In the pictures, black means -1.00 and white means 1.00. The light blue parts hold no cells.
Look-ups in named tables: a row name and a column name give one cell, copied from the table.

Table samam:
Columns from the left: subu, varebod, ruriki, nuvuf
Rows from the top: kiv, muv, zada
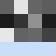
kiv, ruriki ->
-0.21
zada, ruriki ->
-0.19
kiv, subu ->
-0.24
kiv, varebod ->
0.79
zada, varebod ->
-0.22
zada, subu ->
0.81
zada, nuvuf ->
-0.49
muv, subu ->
-0.79
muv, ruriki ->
0.14
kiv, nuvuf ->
-0.27
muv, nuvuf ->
-0.77
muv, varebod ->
-0.59

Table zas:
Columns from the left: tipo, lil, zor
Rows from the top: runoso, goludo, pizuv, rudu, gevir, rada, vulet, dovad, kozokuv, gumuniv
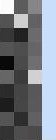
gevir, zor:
-0.13
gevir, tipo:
-0.93
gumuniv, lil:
-0.39
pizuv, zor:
-0.16
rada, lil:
-0.53
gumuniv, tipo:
-0.60
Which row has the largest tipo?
runoso

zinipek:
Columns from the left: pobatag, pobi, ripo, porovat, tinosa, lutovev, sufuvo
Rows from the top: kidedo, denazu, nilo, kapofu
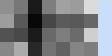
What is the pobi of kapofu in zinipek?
0.34
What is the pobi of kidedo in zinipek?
-0.06
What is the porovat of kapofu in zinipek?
-0.10
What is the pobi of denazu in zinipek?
-0.30
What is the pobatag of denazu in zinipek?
0.23
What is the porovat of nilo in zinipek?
-0.18
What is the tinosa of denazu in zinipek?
-0.29
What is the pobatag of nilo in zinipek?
-0.36
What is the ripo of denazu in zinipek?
-0.94
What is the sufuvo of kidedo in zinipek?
0.72
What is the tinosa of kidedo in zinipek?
0.26

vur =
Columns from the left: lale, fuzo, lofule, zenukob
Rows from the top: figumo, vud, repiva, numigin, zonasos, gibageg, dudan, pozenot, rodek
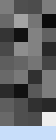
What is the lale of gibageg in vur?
-0.18
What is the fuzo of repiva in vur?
-0.87
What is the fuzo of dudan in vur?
-0.87
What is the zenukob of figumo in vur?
-0.02
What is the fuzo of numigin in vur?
0.11
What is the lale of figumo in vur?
-0.02

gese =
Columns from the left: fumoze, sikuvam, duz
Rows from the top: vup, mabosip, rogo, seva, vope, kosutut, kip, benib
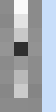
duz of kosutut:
0.10
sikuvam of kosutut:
0.45
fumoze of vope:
0.09
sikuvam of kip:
0.59
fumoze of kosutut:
0.11
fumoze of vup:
0.10
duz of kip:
0.04
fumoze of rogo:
0.14
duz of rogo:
0.13
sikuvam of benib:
0.09
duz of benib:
0.08
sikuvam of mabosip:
0.78
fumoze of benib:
0.09
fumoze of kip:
0.06
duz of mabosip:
0.09
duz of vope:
0.10
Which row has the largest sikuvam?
vup

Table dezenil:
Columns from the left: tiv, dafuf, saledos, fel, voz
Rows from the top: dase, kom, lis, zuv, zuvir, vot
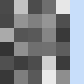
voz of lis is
-0.55
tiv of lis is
0.33
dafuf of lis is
-0.33
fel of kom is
0.17
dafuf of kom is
0.16
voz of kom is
-0.38
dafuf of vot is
-0.01
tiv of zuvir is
-0.37
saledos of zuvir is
-0.40
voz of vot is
0.11
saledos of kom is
0.00
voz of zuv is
-0.27
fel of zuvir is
0.64
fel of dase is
-0.14
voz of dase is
0.81
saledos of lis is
-0.30
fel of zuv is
-0.11
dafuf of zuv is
0.13
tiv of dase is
-0.42

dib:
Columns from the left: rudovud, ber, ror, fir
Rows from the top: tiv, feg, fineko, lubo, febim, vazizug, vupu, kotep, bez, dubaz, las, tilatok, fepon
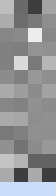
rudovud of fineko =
0.05
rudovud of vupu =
0.34
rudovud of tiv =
0.49
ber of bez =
0.31
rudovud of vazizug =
0.10
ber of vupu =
0.23
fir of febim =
0.43
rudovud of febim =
0.00
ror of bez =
0.11
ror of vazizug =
0.19
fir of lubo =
0.14

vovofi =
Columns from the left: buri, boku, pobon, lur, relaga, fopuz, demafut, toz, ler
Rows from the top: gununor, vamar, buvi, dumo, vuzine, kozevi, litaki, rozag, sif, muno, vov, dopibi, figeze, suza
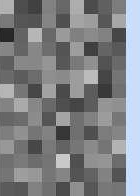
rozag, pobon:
0.06
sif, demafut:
0.01
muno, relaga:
-0.57
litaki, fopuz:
0.23
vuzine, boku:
0.07
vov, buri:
0.19
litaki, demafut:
-0.28

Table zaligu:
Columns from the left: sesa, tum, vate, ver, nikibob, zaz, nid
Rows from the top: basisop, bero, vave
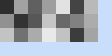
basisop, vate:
-0.25
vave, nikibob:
0.52
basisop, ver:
0.24
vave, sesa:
0.53
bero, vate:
-0.32
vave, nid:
0.29
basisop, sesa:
-0.64
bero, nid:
0.35
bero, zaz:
0.01
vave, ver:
0.83
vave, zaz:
-0.53
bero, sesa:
0.14
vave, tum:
-0.11
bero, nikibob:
-0.18
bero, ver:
0.55
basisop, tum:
0.27
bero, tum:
-0.60
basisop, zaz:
-0.47
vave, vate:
0.34
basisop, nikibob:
0.77

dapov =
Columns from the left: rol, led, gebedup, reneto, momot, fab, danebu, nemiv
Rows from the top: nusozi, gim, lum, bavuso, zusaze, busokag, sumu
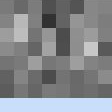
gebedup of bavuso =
-0.21
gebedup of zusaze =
0.24
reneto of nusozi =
-0.37
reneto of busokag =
-0.40
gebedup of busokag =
-0.16
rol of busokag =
-0.24
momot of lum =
-0.40
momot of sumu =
-0.07

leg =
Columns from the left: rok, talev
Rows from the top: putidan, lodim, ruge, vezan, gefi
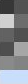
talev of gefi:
0.03
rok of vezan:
-0.39
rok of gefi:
0.08
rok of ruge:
-0.23
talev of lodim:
-0.15
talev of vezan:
0.30
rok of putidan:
-0.57
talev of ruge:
-0.37
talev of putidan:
-0.36
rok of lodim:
0.63

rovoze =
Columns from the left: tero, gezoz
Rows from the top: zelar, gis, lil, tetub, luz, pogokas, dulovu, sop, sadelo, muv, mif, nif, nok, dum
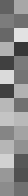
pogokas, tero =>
0.71
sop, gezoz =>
-0.12
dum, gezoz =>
-0.12
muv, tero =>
0.04
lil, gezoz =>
0.77
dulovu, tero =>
-0.50
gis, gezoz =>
-0.13
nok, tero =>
0.19
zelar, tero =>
-0.24
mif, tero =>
0.43
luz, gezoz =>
-0.04
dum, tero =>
0.10

